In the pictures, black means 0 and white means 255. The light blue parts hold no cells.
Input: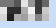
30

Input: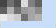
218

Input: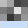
54

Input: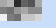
125

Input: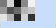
181

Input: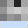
150

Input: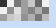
200

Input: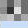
195
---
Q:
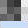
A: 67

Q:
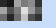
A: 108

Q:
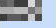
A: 91

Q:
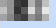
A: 77

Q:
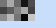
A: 117

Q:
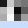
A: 67

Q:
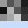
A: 206

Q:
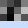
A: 175
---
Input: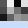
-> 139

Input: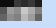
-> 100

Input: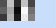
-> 128

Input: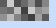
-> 92

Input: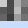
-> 114

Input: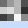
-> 139

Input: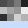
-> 179

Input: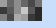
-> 41

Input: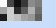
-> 96

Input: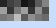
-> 106
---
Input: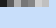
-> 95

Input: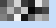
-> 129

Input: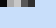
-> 171

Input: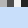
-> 77

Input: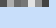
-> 174

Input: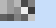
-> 155

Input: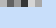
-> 98

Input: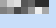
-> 211

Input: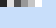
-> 225
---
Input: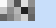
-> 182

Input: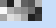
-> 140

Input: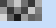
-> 68

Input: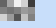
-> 129

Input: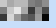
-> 57

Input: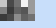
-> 98

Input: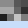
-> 168
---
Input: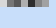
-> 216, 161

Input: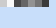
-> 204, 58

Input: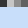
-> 53, 97

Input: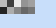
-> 188, 118

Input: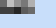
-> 106, 106

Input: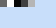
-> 103, 181
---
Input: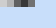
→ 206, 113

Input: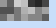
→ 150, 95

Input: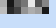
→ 173, 24

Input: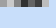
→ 160, 188

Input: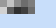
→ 154, 109

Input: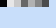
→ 4, 75
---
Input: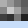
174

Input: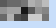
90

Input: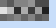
115

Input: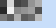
67

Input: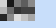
209

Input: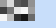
157

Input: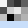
244

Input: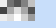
237

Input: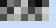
22
